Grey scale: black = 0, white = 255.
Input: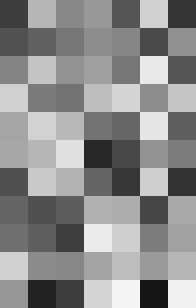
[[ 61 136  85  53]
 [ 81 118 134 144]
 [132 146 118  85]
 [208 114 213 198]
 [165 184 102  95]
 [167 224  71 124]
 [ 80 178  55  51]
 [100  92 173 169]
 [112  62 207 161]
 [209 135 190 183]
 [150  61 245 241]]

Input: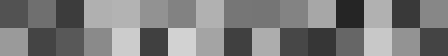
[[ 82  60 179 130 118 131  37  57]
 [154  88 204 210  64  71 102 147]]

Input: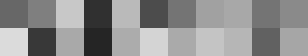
[[103 200 186 116 168 138]
 [219 169 172 170 182 166]]

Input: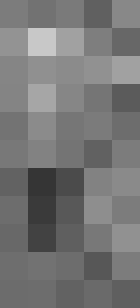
[[124 122 136]
 [147 161 103]
 [133 139 161]
 [132 134  91]
 [115 118 109]
 [120 116 124]
 [ 98  75 138]
 [109  88 124]
 [104  95 145]
 [110 109 124]
 [108  98  95]]

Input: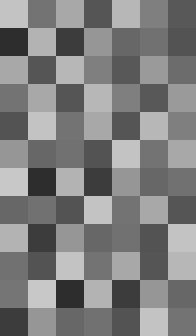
[[195 168 183  88]
 [ 45  60 103  83]
 [168 183  88 108]
 [115  85 127 154]
 [ 83 115  85 127]
 [150 113 195 168]
 [200 179 150 113]
 [103  83 115  85]
 [179 150 113 195]
 [113 195 168 183]
 [117  45  60 103]
 [ 60 103  83 115]]

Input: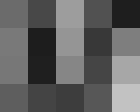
[[107 157  30]
 [121 149 126]
 [119 134 167]
 [ 94  61 194]]

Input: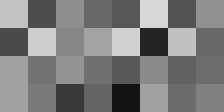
[[195 142  87  83]
 [ 74 135 209 193]
 [162 148  88  98]
 [162  58  20 107]]

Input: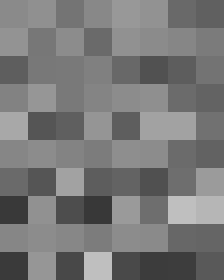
[[138 116 152 105]
 [147 140 145 134]
 [ 94 121 104  93]
 [130 121 140 107]
 [168  95  94 162]
 [134 131 142 107]
 [106 162  99 110]
 [ 57  77 154 191]
 [134 135 140 103]
 [ 58  72  73  61]]

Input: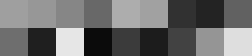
[[159 134 173  49  97]
 [110 230  59  66 222]]
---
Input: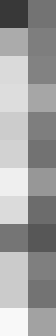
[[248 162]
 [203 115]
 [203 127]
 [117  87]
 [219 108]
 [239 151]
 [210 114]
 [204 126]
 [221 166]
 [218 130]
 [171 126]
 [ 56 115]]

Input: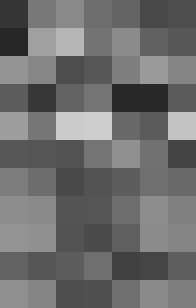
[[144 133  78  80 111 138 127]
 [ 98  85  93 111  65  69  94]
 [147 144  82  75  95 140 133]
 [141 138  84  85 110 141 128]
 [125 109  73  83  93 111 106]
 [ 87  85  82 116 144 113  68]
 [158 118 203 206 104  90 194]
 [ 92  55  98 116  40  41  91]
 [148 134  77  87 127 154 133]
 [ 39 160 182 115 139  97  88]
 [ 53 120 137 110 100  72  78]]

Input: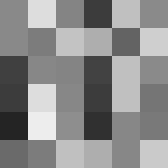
[[106 124 192 174 135 202]
 [ 36 237 142  48 135 121]
 [ 60 221 135  60 192 117]
 [ 64 135 132  66 192 138]
 [137 124 195 174  99 207]
 [137 221 132  60 192 138]]

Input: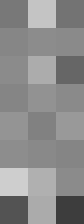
[[ 83 171  61]
 [206 176 139]
 [141 137 133]
 [148 129 153]
 [133 146 138]
 [139 172 102]
 [134 140 138]
 [120 196 115]]

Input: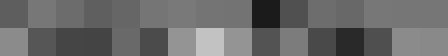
[[139  86  69  68 105  75 148 194 148  83 124  73  41  79 139 137]
 [ 94 119 108  95 102 117 121 116 115  27  80 109 104 119 118 118]]

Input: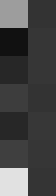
[[225  52]
 [ 63  54]
 [ 39  55]
 [ 61  51]
 [ 39  54]
 [ 17  54]
 [157  51]]

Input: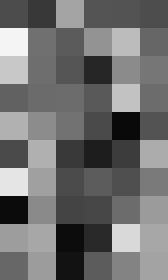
[[103 156  18  92 131 163]
 [157 167  12  41 217 167]
 [ 11 138  68  71 108 155]
 [229 160  75  92  79 122]
 [ 74 176  57  29  60 172]
 [177 140 114  74   9  83]
 [ 97 107 108  89 194 108]
 [200 110  85  38 139 118]
 [244 112  91 147 188 102]
 [ 76  56 164  84  83  77]]

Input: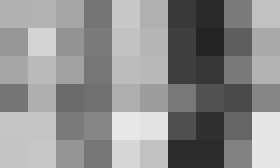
[[196 199 149 118 215 193  43  43 130 230]
 [197 197 123 134 231 227  79  48 101 230]
 [117 175 107 113 174 156 120  81  73 134]
 [166 186 161 118 188 185  63  55 121 178]
 [151 212 147 123 194 181  63  36  94 170]
 [177 178 165 116 200 176  56  42 123 193]]
